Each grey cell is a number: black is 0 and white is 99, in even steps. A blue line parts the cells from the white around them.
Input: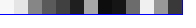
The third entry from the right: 93
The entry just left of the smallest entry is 65
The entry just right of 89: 52
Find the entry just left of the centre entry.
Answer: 12

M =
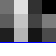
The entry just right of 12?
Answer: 70
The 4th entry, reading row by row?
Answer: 0
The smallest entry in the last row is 8
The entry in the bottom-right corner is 29

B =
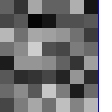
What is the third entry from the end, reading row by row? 74
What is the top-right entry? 8
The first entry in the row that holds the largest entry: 44
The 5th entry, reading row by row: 38
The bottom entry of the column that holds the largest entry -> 65
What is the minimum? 2
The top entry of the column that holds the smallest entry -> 65
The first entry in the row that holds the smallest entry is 27
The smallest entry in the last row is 27
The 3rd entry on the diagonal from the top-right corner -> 58
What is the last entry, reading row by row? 71
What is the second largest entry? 77
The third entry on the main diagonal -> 65
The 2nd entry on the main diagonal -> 34
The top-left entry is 38
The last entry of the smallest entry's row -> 34
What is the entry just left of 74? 44

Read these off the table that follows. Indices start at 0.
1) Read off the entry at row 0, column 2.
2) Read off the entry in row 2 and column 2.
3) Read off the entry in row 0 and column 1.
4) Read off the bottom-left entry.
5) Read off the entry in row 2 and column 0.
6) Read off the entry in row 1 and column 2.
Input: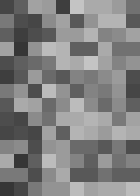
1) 63
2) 30
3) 37
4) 21
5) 37
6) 27

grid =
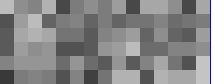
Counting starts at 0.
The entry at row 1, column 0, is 32
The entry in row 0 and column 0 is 73
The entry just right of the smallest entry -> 48
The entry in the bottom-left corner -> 22
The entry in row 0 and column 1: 55
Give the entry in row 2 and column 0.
35
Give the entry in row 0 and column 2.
51
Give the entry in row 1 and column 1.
61
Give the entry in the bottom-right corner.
76
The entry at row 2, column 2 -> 69

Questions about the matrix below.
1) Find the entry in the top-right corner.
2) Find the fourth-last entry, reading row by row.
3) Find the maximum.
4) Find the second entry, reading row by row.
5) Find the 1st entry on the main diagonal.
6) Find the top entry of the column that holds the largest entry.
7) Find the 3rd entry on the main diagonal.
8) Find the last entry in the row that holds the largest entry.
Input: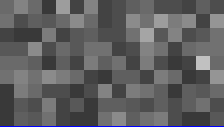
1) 30
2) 30
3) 75
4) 51
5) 41
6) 37
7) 22
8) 41

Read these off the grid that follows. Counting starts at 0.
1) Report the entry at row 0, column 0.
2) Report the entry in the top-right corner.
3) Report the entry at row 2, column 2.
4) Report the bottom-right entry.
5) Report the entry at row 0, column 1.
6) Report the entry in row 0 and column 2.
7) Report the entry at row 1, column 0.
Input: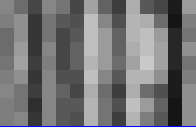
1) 52
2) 60
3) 21
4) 56
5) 42
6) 27
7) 49

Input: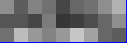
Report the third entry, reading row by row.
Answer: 51
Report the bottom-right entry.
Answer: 36
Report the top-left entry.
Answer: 55
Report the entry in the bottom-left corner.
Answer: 44
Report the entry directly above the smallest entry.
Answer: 27
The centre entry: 21
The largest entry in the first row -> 69
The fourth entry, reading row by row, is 44

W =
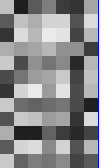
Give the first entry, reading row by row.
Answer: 75
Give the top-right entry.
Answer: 64
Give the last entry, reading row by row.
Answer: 35
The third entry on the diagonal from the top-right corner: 88
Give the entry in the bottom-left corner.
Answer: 78
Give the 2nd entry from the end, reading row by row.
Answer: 26
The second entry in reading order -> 12
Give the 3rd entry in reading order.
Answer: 35
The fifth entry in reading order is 23
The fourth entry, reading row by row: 49
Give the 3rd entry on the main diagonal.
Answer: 71
